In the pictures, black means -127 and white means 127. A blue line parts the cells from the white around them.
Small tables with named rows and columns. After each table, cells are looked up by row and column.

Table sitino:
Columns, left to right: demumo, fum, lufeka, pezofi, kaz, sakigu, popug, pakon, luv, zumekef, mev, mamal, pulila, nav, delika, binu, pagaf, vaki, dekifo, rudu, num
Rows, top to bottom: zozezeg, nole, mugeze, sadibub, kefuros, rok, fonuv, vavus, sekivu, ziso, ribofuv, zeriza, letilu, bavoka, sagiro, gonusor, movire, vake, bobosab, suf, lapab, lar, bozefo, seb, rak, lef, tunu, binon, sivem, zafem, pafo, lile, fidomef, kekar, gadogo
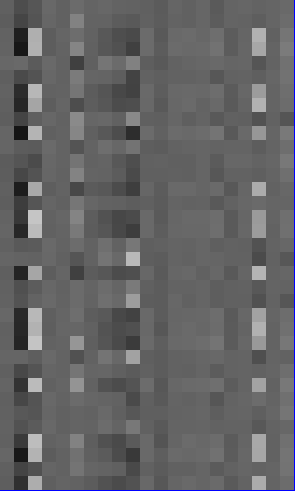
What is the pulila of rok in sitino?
-29
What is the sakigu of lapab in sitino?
-20
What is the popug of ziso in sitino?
-31
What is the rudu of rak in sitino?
-28
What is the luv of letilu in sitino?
-35
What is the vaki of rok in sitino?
-28
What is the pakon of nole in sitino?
-28
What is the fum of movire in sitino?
-88
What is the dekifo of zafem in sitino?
-32
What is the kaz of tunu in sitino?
-28
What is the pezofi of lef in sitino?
-22
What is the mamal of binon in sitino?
-40
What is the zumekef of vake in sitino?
-8
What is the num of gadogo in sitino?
-19
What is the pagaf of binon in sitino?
-35
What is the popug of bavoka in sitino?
-36
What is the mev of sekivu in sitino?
-31
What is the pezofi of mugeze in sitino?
-34
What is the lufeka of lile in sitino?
61
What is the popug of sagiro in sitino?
-25

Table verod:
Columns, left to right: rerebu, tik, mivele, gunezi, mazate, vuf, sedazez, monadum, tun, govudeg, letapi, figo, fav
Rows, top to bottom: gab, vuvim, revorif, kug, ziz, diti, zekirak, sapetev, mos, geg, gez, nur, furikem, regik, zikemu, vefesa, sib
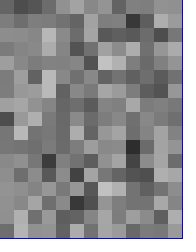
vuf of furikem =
-61
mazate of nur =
0
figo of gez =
35
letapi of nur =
12
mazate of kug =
5
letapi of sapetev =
-3
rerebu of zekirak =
-2
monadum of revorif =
-39
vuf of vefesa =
-28
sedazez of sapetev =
-36

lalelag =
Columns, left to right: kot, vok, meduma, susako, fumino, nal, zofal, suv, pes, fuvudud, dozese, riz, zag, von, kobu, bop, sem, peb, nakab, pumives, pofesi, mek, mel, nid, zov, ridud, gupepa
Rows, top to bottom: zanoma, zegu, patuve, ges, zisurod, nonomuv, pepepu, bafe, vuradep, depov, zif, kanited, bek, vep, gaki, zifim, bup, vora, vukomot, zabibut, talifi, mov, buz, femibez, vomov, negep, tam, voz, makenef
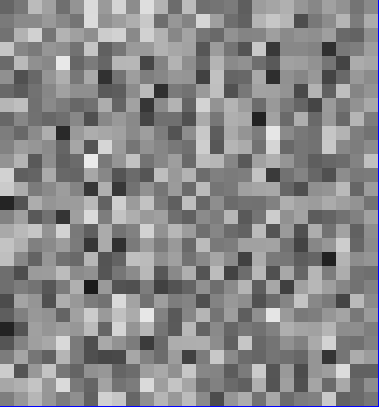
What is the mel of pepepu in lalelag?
51
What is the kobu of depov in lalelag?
72
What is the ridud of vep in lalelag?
-25
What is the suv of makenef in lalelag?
81
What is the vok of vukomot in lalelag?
8
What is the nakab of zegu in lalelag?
52
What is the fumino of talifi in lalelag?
-4
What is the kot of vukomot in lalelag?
63

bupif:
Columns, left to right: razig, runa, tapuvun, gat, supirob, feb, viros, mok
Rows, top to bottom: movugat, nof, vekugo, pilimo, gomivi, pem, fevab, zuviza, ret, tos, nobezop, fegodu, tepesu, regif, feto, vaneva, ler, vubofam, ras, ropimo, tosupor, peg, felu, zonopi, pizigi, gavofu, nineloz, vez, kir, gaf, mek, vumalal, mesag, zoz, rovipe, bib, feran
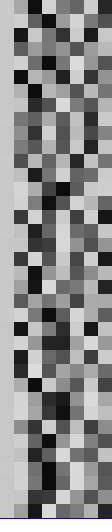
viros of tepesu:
-20
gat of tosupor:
88
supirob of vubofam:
87
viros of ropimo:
12
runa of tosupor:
32
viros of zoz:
25
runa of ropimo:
57

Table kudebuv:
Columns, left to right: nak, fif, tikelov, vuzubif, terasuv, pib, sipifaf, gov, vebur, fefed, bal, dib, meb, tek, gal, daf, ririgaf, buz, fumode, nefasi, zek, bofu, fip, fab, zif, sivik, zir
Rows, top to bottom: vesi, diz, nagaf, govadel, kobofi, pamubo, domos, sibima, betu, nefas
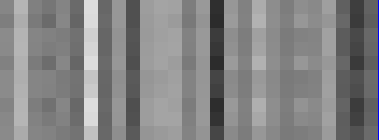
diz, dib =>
33
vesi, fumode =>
44
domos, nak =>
11
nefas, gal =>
20
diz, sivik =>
-68
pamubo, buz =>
-3
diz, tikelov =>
-5

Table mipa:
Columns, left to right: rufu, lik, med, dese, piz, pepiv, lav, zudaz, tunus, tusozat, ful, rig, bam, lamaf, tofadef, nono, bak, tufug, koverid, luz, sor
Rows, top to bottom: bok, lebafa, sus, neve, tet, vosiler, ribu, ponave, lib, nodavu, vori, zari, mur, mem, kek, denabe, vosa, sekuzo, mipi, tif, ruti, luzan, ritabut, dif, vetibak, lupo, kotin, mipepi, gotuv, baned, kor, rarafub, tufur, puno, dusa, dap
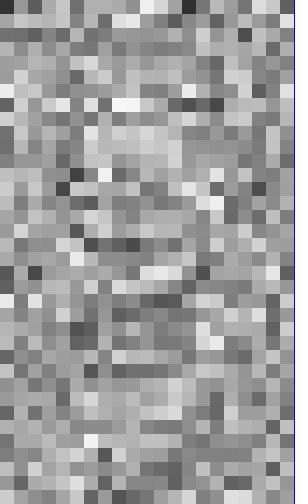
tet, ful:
23
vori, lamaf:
22
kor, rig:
-3
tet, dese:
46
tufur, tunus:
82
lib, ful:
13

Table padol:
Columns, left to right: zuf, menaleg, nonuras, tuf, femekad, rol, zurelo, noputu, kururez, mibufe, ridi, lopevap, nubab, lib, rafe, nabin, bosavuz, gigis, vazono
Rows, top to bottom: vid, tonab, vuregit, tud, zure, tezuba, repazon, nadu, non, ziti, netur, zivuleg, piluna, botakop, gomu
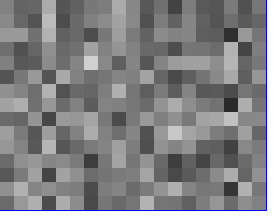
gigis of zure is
-26
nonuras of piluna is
33
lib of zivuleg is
-30
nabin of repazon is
-37
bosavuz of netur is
-62
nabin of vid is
-41
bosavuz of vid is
-5
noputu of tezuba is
-9
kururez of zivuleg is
35
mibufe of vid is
7
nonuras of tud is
-25
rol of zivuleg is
-5
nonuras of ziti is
-41
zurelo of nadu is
-35
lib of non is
-6
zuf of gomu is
-20
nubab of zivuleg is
-65
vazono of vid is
-8

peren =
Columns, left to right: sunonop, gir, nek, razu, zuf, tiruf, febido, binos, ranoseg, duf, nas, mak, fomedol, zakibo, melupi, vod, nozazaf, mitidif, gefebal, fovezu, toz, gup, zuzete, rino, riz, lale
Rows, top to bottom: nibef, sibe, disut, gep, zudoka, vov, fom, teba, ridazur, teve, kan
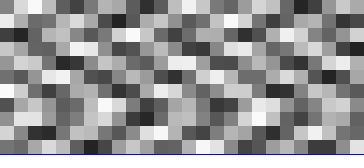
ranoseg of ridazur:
20
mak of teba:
-33
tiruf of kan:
-33
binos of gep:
16
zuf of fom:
-24
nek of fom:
-16
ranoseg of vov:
7
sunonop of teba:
-46
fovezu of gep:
-25
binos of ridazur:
88
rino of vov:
-91
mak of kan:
-31
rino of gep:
30

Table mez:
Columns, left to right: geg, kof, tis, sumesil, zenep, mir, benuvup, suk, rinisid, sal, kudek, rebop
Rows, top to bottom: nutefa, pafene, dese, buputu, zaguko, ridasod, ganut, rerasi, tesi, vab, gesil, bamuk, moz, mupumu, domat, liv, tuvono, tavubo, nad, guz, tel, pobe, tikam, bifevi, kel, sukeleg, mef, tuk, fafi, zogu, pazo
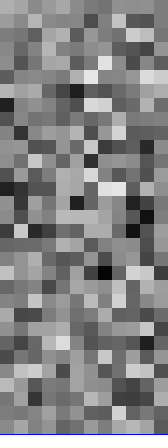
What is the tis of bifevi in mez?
33
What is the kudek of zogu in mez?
-7
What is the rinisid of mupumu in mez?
101
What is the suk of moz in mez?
2
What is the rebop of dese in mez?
-9
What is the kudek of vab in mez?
-33
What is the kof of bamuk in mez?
-14
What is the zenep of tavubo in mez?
49
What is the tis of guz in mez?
36
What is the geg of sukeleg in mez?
-52
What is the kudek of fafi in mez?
-56
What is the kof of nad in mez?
19
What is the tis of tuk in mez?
-40
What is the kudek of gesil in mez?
-86
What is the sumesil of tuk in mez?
-4
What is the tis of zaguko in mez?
-9
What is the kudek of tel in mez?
50

